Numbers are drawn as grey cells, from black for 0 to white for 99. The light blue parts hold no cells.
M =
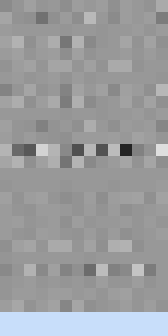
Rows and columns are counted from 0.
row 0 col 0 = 54
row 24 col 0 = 58
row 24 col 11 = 58
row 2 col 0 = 60
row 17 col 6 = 57
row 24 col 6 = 59
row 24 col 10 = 62
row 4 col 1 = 62
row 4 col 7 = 57
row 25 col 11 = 58
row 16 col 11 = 63
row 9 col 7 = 59
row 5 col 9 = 66
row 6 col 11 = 59
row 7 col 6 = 63
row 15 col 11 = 59
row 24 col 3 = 59
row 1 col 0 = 64
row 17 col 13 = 60
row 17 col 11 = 58
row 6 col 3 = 59
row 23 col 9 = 58
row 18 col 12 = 60
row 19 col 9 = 60
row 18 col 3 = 59
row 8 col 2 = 56
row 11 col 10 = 59
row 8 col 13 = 56
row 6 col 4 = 60
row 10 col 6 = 56
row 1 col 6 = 55
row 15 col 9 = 58
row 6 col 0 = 59
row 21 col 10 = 59
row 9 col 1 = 59
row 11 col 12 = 61
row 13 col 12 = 64
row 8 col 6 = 68

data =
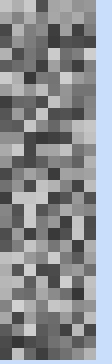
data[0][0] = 76
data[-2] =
[29, 21, 29, 33, 44, 50, 34, 46]
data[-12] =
[50, 35, 78, 48, 59, 24, 76, 29]
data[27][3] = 35
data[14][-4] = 23
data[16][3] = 78
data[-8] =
[67, 33, 80, 28, 29, 56, 60, 43]
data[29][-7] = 74
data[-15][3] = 75
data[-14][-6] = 76
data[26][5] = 60
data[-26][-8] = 69
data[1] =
[64, 51, 67, 50, 65, 59, 66, 52]
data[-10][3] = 63
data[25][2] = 68
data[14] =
[28, 49, 63, 54, 23, 63, 61, 63]
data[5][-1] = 50
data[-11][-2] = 77
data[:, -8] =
[76, 64, 28, 35, 69, 36, 79, 60, 24, 33, 37, 56, 66, 57, 28, 44, 24, 52, 50, 30, 34, 74, 67, 71, 69, 51, 65, 35, 29, 27]
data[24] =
[69, 44, 42, 65, 54, 43, 21, 73]
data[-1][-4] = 37
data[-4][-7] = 27
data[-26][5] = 43
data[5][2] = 47
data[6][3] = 47
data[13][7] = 69
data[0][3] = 31
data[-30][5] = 67
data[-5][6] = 54
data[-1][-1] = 70
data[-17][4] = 52
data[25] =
[51, 81, 68, 50, 77, 73, 54, 57]

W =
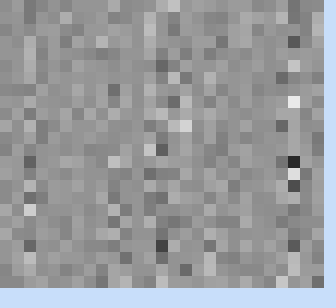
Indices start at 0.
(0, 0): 55
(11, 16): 54
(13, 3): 57
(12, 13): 37
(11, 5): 56
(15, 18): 65
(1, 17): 52
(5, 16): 58
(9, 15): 66
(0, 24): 45
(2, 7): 59
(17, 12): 49
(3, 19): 62
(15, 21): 58
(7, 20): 60
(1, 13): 58
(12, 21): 57
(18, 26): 55
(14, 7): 57
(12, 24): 65
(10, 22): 56
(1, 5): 67
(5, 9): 55
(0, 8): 58
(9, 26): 63
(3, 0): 58
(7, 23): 54
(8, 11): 56
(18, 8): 58
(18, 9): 46
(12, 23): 59
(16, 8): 65
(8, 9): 52
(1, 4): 55
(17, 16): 56
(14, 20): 53
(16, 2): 43
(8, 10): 65

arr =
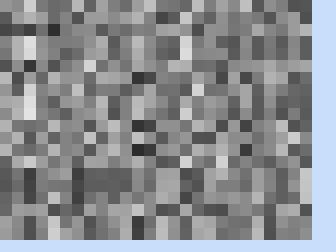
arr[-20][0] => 58
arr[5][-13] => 49
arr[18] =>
[62, 53, 31, 54, 77, 45, 58, 32, 45, 56, 65, 23, 43, 72, 57, 37, 67, 64, 48, 44, 43, 68, 32, 56, 50, 52]
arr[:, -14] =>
[74, 51, 48, 54, 52, 56, 28, 64, 64, 54, 26, 55, 23, 51, 44, 41, 54, 54, 43, 49]
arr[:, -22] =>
[41, 41, 18, 48, 50, 32, 69, 57, 37, 46, 71, 38, 70, 46, 56, 46, 74, 31, 77, 80]
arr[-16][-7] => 35
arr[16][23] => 37
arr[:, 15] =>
[40, 77, 57, 82, 85, 68, 44, 35, 66, 80, 46, 58, 43, 81, 30, 38, 27, 65, 37, 38]
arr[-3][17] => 32
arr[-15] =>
[32, 55, 21, 53, 32, 47, 55, 82, 44, 56, 45, 64, 56, 49, 70, 68, 42, 43, 34, 53, 56, 58, 65, 56, 61, 64]
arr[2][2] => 25
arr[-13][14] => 44
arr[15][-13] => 64
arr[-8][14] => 59
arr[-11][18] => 50
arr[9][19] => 33
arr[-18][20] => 48
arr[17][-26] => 40
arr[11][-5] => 43
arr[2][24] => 60
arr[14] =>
[34, 45, 24, 49, 56, 61, 24, 37, 38, 36, 37, 54, 44, 62, 63, 30, 35, 63, 69, 53, 44, 61, 50, 36, 51, 77]
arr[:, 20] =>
[74, 51, 48, 54, 52, 56, 28, 64, 64, 54, 26, 55, 23, 51, 44, 41, 54, 54, 43, 49]
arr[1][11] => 69
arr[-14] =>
[71, 30, 60, 40, 69, 57, 58, 42, 66, 64, 59, 20, 28, 51, 48, 44, 63, 53, 28, 63, 28, 48, 69, 64, 33, 42]
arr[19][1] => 52
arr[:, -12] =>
[45, 35, 64, 38, 35, 70, 48, 44, 41, 37, 56, 52, 59, 37, 63, 65, 62, 34, 57, 56]
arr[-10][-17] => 73
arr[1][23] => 54
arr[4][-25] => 69
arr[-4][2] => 27
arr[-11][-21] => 37
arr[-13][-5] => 37
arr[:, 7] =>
[38, 60, 54, 56, 60, 82, 42, 39, 50, 57, 33, 75, 34, 63, 37, 36, 43, 62, 32, 35]
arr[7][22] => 59
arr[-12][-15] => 72
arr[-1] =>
[60, 52, 31, 50, 80, 63, 56, 35, 44, 50, 67, 25, 49, 73, 56, 38, 64, 67, 42, 45, 49, 72, 31, 50, 49, 55]

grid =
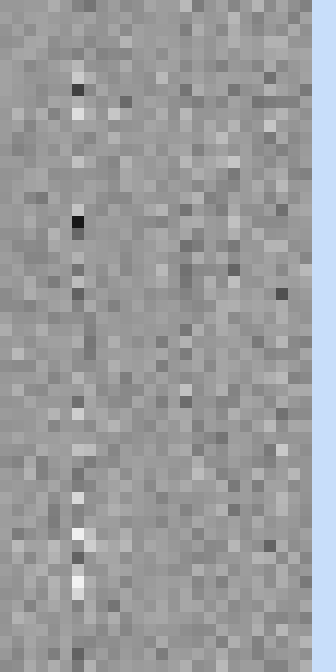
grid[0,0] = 59
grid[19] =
[56, 56, 61, 54, 69, 61, 40, 57, 59, 58, 62, 55, 63, 66, 59, 64, 52, 60, 59, 68, 58, 68, 57, 58, 60, 59]
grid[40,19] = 47
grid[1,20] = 58
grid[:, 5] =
[60, 59, 58, 59, 55, 65, 60, 58, 62, 59, 58, 62, 64, 60, 56, 57, 57, 59, 62, 61, 62, 62, 59, 58, 62, 64, 56, 59, 62, 61, 62, 58, 61, 59, 60, 59, 63, 61, 62, 61, 57, 61, 59, 60, 57, 62, 62, 57, 60, 59, 61, 61, 62, 64, 63, 60]
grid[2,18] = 53
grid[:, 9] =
[61, 59, 64, 58, 53, 58, 55, 58, 60, 77, 55, 69, 60, 52, 54, 56, 53, 63, 60, 58, 59, 61, 64, 59, 58, 50, 60, 60, 68, 61, 68, 63, 58, 54, 59, 70, 59, 52, 54, 66, 63, 65, 68, 61, 60, 65, 64, 65, 62, 58, 45, 67, 62, 55, 54, 59]
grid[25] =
[54, 54, 51, 57, 62, 64, 51, 66, 58, 50, 58, 63, 57, 60, 61, 55, 53, 55, 67, 68, 63, 64, 63, 67, 57, 58]
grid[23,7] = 64
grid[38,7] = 48
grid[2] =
[57, 62, 55, 63, 62, 58, 65, 58, 57, 64, 54, 62, 60, 60, 60, 49, 67, 60, 53, 67, 59, 53, 59, 55, 66, 56]
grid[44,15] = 62
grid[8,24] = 50
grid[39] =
[61, 58, 69, 50, 57, 61, 45, 60, 59, 66, 55, 63, 57, 62, 57, 59, 73, 65, 51, 56, 59, 69, 58, 61, 71, 58]
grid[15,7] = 63
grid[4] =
[59, 64, 65, 60, 54, 55, 50, 61, 51, 53, 52, 59, 61, 55, 63, 59, 62, 58, 63, 58, 63, 61, 64, 66, 63, 64]
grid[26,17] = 63
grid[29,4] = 60
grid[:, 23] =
[64, 61, 55, 69, 66, 53, 60, 63, 50, 70, 60, 65, 50, 61, 66, 72, 62, 43, 54, 58, 70, 59, 53, 62, 31, 67, 68, 62, 71, 54, 65, 72, 60, 66, 44, 55, 58, 78, 60, 61, 63, 71, 70, 60, 60, 67, 54, 67, 67, 61, 58, 52, 71, 54, 59, 51]
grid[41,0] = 64
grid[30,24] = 60
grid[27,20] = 56
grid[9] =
[59, 70, 59, 67, 51, 59, 86, 68, 58, 77, 65, 59, 58, 67, 56, 71, 58, 58, 60, 61, 58, 56, 63, 70, 61, 56]
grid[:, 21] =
[70, 51, 53, 61, 61, 52, 62, 58, 45, 56, 59, 55, 54, 59, 56, 66, 63, 56, 54, 68, 59, 59, 63, 57, 63, 64, 63, 57, 47, 60, 62, 64, 53, 62, 58, 63, 56, 57, 53, 69, 49, 58, 52, 66, 61, 56, 70, 59, 65, 64, 56, 65, 68, 50, 50, 61]
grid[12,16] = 50
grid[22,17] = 54
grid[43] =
[61, 61, 64, 58, 48, 60, 52, 63, 61, 61, 55, 58, 57, 52, 60, 57, 65, 60, 58, 62, 57, 66, 57, 60, 59, 54]
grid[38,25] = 58
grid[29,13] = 65
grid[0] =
[59, 59, 60, 60, 67, 60, 51, 45, 56, 61, 54, 56, 64, 61, 61, 72, 48, 58, 63, 52, 60, 70, 54, 64, 56, 50]
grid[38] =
[54, 51, 65, 50, 59, 62, 57, 48, 55, 54, 61, 62, 60, 60, 59, 58, 67, 56, 56, 61, 57, 53, 50, 60, 57, 58]
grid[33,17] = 57
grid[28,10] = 59
